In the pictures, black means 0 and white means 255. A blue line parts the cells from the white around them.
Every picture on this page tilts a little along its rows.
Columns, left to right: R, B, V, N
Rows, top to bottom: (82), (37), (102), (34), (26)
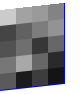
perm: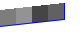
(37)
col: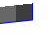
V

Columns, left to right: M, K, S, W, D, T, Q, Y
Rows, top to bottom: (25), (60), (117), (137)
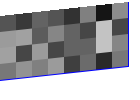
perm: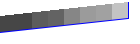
(60)
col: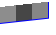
Y

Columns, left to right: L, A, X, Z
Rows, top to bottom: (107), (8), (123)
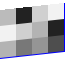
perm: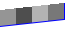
(123)
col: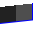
Z
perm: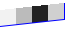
(107)
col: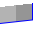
X
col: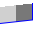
A

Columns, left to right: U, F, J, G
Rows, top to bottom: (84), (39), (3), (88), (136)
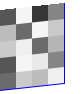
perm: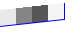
(88)
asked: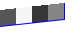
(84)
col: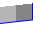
G
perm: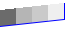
(3)
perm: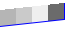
(3)
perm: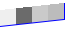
(136)
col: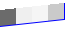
F

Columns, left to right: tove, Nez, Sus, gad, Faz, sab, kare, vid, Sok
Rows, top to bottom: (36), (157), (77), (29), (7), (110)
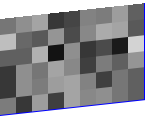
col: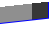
Nez
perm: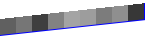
(7)
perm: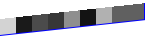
(77)
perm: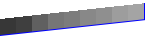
(110)
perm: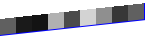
(77)

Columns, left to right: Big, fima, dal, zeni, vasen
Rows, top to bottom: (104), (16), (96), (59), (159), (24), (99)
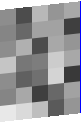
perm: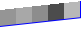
(104)
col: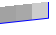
zeni
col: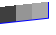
vasen
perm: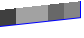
(16)
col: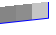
Big
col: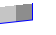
Big
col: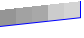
zeni

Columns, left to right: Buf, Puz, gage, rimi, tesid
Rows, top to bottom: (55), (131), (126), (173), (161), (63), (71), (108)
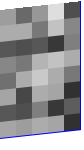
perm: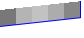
(173)
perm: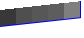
(71)
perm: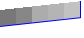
(173)
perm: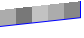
(131)
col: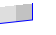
rimi
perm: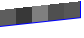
(71)
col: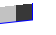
rimi

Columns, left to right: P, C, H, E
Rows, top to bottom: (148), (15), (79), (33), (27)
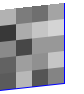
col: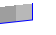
C
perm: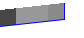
(79)

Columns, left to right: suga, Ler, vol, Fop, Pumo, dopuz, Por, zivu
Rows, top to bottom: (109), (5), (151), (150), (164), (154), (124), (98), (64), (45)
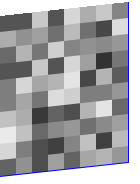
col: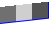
Fop
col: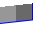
zivu

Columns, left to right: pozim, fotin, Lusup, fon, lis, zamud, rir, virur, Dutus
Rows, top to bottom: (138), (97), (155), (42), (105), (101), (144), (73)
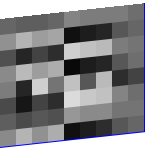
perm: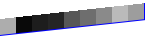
(42)
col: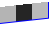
fotin
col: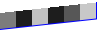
zamud
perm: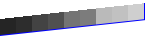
(155)
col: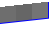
Dutus
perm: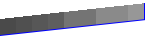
(144)
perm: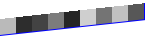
(105)

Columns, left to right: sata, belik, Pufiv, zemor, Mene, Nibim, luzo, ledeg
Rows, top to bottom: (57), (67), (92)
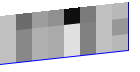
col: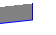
Nibim
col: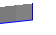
Nibim
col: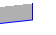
Pufiv

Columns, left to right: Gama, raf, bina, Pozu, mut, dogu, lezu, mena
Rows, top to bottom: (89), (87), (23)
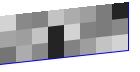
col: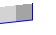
Gama
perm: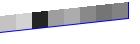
(23)
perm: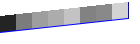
(89)
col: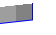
dogu

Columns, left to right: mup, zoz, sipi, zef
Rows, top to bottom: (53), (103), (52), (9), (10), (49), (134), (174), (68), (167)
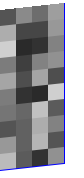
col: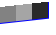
sipi
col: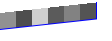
zef
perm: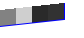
(52)
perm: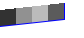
(167)
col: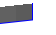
zoz
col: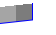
mup

